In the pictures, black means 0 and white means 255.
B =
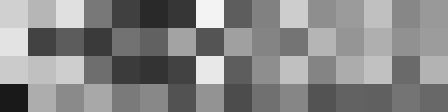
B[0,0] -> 208
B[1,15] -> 156
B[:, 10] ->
[205, 116, 192, 134]
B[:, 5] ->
[41, 97, 51, 136]
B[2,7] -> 232
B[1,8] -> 160
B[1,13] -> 175
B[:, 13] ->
[192, 175, 193, 96]
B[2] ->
[203, 192, 206, 110, 59, 51, 66, 232, 93, 142, 192, 132, 172, 193, 106, 179]
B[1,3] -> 58
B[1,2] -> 92
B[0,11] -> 142
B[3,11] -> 83
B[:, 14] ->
[135, 145, 106, 116]

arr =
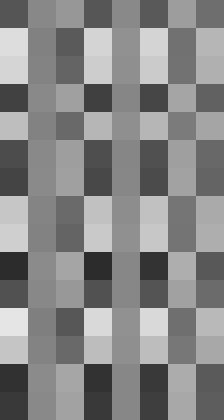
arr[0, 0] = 85
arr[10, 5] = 84
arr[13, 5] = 57
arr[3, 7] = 97
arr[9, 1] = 139
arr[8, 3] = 201
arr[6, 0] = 68
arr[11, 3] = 217
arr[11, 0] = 229
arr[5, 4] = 134
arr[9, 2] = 165
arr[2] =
[213, 131, 100, 205, 143, 203, 114, 176]
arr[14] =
[57, 137, 162, 57, 135, 62, 168, 93]
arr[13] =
[49, 139, 166, 50, 135, 57, 172, 90]
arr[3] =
[65, 137, 160, 64, 134, 70, 165, 97]
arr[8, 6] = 116
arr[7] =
[198, 132, 106, 193, 141, 193, 117, 170]
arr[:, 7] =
[110, 182, 176, 97, 165, 104, 100, 170, 174, 88, 107, 185, 168, 90, 93]
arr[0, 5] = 89
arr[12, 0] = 197
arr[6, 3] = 72
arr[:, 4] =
[137, 145, 143, 134, 143, 134, 135, 141, 144, 135, 135, 145, 143, 135, 135]
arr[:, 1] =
[136, 129, 131, 137, 130, 137, 138, 132, 130, 139, 136, 127, 131, 139, 137]
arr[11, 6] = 111
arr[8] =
[207, 130, 100, 201, 144, 199, 116, 174]
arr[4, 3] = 182
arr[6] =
[68, 138, 160, 72, 135, 75, 162, 100]

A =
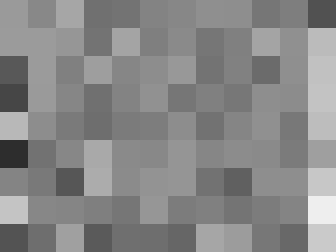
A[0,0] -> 154
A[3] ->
[70, 154, 134, 112, 131, 145, 118, 128, 119, 142, 140, 195]
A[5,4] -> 138
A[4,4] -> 123
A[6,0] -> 132
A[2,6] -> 152
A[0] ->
[154, 136, 166, 112, 115, 131, 135, 143, 142, 118, 126, 81]
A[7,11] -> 238
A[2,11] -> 193
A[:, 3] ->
[112, 115, 158, 112, 110, 169, 172, 127, 90]
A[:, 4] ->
[115, 164, 134, 131, 123, 138, 139, 118, 111]
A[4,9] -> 144
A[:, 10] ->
[126, 144, 143, 140, 120, 123, 142, 132, 104]
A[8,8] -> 156
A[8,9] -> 119
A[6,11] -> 199
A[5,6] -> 149
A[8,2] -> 160
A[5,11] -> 159
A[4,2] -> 122
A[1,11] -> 187
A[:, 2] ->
[166, 150, 128, 134, 122, 135, 86, 133, 160]
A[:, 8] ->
[142, 128, 129, 119, 133, 140, 96, 116, 156]
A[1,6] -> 138
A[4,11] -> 189
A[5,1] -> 114

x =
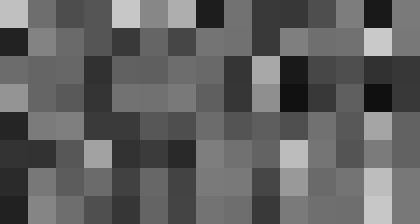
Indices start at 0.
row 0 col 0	192
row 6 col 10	153
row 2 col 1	101
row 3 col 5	113
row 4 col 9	94
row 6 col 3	107
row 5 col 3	162
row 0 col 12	125
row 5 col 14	98
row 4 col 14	98
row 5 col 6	41
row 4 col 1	123
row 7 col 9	57
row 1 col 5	101
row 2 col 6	109
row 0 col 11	78
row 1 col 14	120
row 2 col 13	49
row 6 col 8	121
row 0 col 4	199
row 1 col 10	127
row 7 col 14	120
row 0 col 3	85
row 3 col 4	114
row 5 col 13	123
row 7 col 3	79
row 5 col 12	84
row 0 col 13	25
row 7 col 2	110
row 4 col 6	78
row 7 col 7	115
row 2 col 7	105
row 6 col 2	92
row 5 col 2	87
